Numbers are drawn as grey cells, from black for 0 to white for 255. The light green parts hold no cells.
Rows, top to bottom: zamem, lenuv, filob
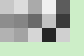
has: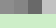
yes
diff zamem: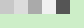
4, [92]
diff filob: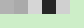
1, [163]
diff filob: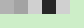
2, [214]
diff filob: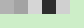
3, [38]
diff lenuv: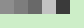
1, [133]
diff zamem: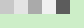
1, [220]

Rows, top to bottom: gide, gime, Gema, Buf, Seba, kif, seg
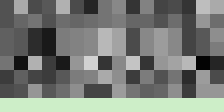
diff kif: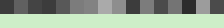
11, [82]
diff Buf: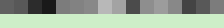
10, [136]
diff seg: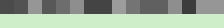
11, [102]
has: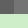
no
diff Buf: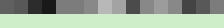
5, [130]
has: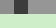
yes
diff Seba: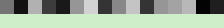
15, [37]

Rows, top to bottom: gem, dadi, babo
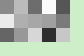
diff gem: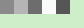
1, [187]
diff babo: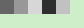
4, [199]
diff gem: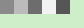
3, [250]
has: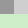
no
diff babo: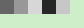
3, [46]
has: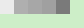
yes

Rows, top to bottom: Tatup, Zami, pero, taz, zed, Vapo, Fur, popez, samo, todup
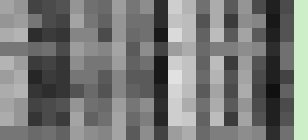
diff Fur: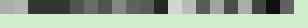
3, [45]
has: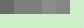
yes
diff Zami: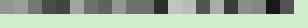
6, [118]
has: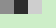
yes
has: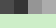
no

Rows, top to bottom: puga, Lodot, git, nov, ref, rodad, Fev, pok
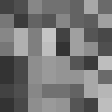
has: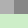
no
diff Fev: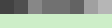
6, [168]
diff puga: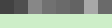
4, [113]
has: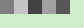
yes
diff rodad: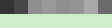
4, [148]
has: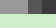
no

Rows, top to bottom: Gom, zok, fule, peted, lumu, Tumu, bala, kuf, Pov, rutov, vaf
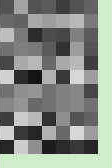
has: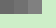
yes
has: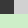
no

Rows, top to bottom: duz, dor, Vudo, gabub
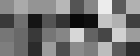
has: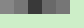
no
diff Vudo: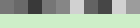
5, [215]
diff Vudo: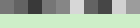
1, [105]
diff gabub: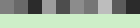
6, [126]
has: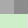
no
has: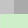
no

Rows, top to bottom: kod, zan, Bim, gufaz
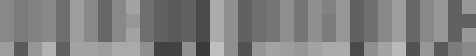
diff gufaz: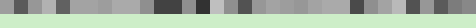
14, [58]
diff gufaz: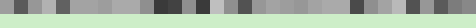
11, [66]
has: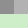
no
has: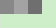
yes
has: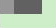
yes
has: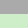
yes
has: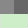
yes

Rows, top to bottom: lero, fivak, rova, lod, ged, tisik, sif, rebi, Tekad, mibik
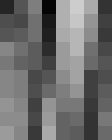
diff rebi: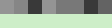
2, [64]
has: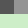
no
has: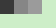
no
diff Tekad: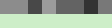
5, [106]

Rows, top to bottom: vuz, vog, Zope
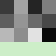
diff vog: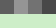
2, [106]
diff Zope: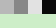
1, [141]
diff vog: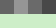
0, [94]

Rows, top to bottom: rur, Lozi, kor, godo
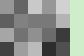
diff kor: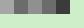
1, [114]
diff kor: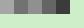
3, [108]
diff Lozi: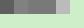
4, [180]
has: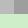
no

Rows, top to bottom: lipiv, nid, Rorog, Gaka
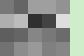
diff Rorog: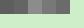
2, [134]
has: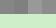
no
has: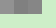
no
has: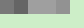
yes
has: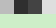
yes

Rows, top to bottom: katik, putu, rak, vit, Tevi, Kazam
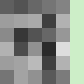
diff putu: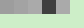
4, [178]
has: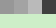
no
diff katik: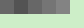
0, [95]

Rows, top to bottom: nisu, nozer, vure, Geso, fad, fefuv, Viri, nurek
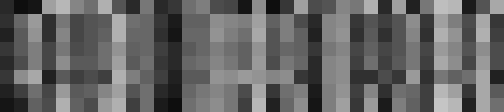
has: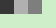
no
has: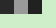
no

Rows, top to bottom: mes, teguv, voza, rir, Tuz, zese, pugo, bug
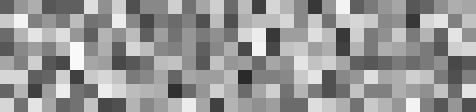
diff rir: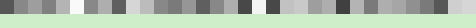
12, [128]
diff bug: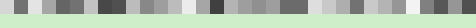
9, [180]
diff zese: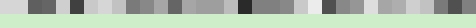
22, [228]
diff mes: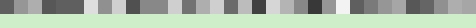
14, [166]
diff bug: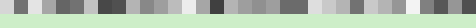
24, [174]

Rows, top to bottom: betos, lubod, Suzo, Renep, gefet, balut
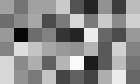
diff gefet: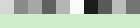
2, [174]
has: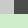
no

